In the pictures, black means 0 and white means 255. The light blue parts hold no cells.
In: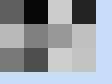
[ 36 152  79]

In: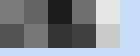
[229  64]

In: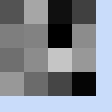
[ 65   1 139 151]

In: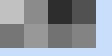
[ 81 114]

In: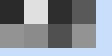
[89 80]

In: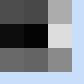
[172   4 105]
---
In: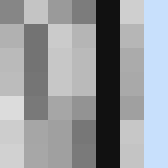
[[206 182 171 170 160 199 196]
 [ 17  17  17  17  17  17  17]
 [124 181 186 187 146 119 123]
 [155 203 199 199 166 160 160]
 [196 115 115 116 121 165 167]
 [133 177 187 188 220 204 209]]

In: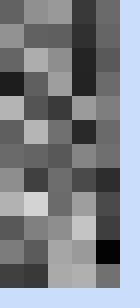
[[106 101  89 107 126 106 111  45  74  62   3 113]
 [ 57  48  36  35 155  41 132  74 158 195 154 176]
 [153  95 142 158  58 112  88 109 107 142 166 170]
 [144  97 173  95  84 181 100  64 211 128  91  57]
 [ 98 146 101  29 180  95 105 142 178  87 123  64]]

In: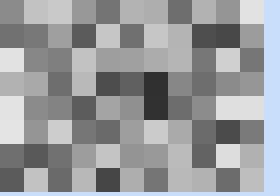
[[226 156 118 150 223 122 177 190]
 [149  72 208 139 223  75 221 108]
 [178  78 119 110 140 107  99 178]
 [110 180 181 135 109 170 187 185]
 [174 198 172  48  49 203 153 117]
 [179 112 160  96 144 158 148 174]
 [116 198 158  77 164 106 196  70]
 [152  91 194 185  92 118 157 184]
 [201 159 127 110 131 205 113 106]
 [194 120 135 169 139 149  89 194]
 [139 113 226 178 227 228 111  91]]

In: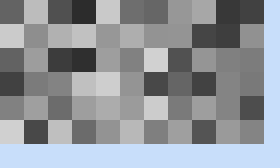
[[ 65 145 124 121  77 132]
 [ 56  62 128 132 132 154]
 [167  69 149  66 158  84]
 [151 148  81 101 122 159]
 [102 147 209  72 204 127]
 [110 174 129 148 155 184]
 [201 151 158 206 172 147]
 [ 44 193  47 192 158 107]
 [ 80 177  60 131 108 191]
 [188 142 157 123 159  72]
 [ 99 203  98  65 129 208]]

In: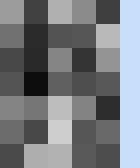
[[ 63 185 148  88  45 105  77]
 [139  86  52  78 131  86  89]
 [176  83 133  96 189 206 178]
 [ 65  43  41  13 118  72 174]
 [156 113  72  84 132 108  74]]

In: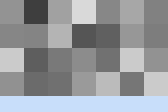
[[129 125 146 203]
 [167 151 203 118]
 [135  96 113 187]
 [217  85 140 154]
 [161 180 121 112]
 [ 62 132  94 107]
 [147 134 203 145]]

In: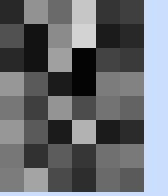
[[ 64  41  58 131  98  42 122  90]
 [ 52  27  68 123 115  28 112 105]
 [197 211   5   5  76 178  55  44]
 [106 139 160  27 149  27  92  74]
 [146  18  18  90  64  89  50 165]
 [ 41  80  41 150 119 150 119 123]]
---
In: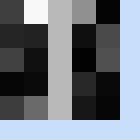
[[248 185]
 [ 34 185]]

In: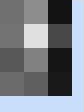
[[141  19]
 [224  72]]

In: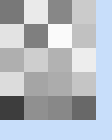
[[234 135]
 [127 250]]

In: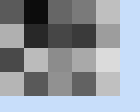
[[ 12 102]
 [ 40  70]]

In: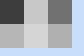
[[200 113]
 [213 176]]

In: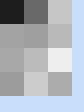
[[105 198]
 [159 185]]
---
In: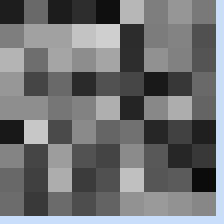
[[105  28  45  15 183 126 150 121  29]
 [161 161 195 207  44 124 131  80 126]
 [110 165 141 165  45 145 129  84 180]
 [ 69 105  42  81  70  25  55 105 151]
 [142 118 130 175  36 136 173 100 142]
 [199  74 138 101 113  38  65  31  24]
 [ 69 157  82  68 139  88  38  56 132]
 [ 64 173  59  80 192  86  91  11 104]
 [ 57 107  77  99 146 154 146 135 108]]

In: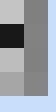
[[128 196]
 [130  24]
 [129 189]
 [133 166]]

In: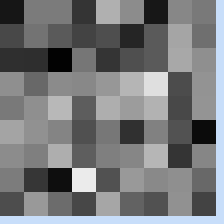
[[123 123  52 176 140  23 135 121  22]
 [115  90  67  78  37  90 165 111  72]
 [ 46   2 118  52  79  90 168 143  47]
 [104 139 136 151 181 223  76 147 143]
 [143 184  93 174 156 178  72 148 121]
 [145 132  80 119  48 129  82  11 164]
 [127 174  94 127 134 182  52 134 140]
 [ 54  14 235  81 153 137 143 104 124]
 [153 108  71 166  98  81 145  67  77]]

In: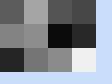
[[166  84  71  92]
 [141  11  41 131]
 [117 139 240  37]]

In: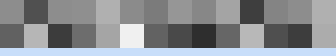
[[ 80 141 143 176 139 123 150 135 164  62 132 141 176 141]
 [182  60 109 165 240  98  73  46 102 184  79  61 172  97]]

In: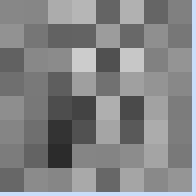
[[134 172 182 100 177 101 128 135]
 [118  98  99 156 104 143 119 146]
 [136 139 204  80 199 129 148  97]
 [121  94 159 113 160 148 136 111]
 [120  77  67 175  74 162 124 142]
 [111  51  81 165  89 172 125 133]
 [ 99  43 133 132 140 164 121 124]
 [139 134 169 103 165 137 149 103]]

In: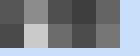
[[139  79  62 100  87]
 [201 108  76 118  75]]
